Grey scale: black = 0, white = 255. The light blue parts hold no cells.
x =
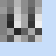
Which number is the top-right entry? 154
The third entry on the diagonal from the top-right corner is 167
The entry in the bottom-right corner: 195
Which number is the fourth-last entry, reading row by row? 195
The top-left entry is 141
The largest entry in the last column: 240

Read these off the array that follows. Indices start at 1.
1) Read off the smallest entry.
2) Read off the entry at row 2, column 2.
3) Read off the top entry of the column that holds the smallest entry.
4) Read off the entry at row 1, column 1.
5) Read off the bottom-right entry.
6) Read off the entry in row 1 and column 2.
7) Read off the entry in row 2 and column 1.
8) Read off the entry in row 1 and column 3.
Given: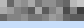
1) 62
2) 156
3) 198
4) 184
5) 91
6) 103
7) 169
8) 156

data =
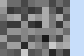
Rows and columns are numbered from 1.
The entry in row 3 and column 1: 120
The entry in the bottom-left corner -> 108
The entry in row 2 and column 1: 147
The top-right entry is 83
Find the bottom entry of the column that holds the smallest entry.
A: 133
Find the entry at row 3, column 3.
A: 171
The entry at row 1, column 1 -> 171
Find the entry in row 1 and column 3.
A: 108
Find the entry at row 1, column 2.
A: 108
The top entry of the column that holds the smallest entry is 120
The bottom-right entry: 56
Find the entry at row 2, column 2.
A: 56
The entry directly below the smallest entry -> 108
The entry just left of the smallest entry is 108

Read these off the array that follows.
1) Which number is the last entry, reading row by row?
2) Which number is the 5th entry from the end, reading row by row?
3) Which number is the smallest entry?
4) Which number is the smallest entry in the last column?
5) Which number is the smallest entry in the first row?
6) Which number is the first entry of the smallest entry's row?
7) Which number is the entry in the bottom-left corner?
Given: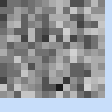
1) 159
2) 184
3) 26
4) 128
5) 56
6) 197
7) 143
